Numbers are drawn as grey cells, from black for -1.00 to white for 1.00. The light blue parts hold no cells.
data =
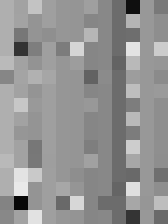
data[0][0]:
0.37
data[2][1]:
-0.07
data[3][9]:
0.78
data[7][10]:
0.19
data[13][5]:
0.17
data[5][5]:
0.17
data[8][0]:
0.37
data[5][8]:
-0.15
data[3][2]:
-0.01
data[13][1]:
0.83
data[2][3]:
0.12
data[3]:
[0.37, -0.60, -0.01, 0.25, -0.03, 0.67, 0.05, 0.07, -0.15, 0.78, 0.19, 0.60]
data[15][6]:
0.05
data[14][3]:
0.25
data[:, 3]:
[0.25, 0.25, 0.12, 0.25, 0.25, 0.30, 0.25, 0.25, 0.25, 0.25, 0.25, 0.24, 0.25, 0.25, 0.25, 0.25]
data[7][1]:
0.56
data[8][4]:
0.18
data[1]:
[0.37, 0.28, 0.16, 0.25, 0.18, 0.17, 0.05, 0.07, -0.15, 0.41, 0.19, 0.11]
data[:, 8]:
[-0.15, -0.15, -0.15, -0.15, -0.22, -0.15, -0.15, -0.15, -0.15, -0.15, -0.15, -0.15, -0.15, -0.21, -0.15, -0.15]
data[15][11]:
-0.17
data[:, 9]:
[-0.88, 0.41, -0.14, 0.78, 0.45, 0.23, 0.49, -0.02, 0.45, -0.03, 0.61, 0.31, -0.18, 0.75, 0.31, -0.59]
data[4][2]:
0.15
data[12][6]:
0.05
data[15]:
[0.07, 0.27, 0.77, 0.25, 0.18, 0.16, 0.05, 0.07, -0.15, -0.59, 0.19, -0.17]
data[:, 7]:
[0.07, 0.07, 0.07, 0.07, 0.07, 0.09, 0.07, 0.07, 0.07, 0.07, 0.07, 0.07, 0.07, 0.07, -0.15, 0.07]
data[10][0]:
0.37
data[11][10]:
0.19
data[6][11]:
0.21
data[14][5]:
0.69
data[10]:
[0.37, 0.27, -0.07, 0.25, 0.18, 0.17, -0.01, 0.07, -0.15, 0.61, 0.19, 0.12]
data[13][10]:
0.19
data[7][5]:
0.17

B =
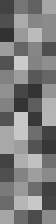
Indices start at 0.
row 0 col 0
-0.48
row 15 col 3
0.08
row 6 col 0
0.14
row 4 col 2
0.03
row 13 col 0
-0.04
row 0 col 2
-0.23
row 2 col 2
0.47
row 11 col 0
-0.48
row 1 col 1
0.34
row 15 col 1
-0.16
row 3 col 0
0.23
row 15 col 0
0.30
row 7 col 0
0.02
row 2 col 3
0.09
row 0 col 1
-0.08
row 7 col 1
-0.59
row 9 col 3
-0.49
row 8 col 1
0.57

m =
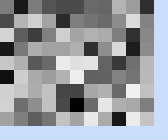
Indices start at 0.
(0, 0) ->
-0.02
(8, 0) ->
0.26
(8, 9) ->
0.84
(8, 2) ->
-0.26
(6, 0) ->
0.63
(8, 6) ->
0.82
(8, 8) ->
-0.82
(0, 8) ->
0.41
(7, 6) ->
-0.17
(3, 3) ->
0.27
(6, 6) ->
0.31
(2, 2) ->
-0.52
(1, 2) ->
0.64
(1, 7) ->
-0.17
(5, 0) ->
-0.88
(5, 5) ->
0.86
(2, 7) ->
0.34
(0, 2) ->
-0.03
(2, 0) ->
0.66
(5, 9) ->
-0.09
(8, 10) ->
0.53
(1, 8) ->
0.10
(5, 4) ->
0.40
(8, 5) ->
0.29
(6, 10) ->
0.51
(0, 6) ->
-0.18
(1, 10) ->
0.03
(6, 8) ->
-0.18
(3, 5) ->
0.38
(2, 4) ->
0.62
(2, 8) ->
-0.01
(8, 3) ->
-0.08

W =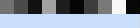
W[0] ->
-0.11
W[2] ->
-0.87
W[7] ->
-0.06

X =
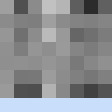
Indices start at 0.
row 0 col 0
0.25
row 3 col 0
0.13
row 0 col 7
-0.25
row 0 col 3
0.51
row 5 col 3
0.22
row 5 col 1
-0.07
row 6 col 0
0.21
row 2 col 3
0.46
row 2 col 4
0.20
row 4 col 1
0.13
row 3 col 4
0.21
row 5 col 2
-0.06
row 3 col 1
-0.01
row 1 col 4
0.09
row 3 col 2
0.17
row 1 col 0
0.09
